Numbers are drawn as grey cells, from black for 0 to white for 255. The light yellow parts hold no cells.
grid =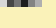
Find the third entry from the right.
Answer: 28
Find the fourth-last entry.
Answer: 116
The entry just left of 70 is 215
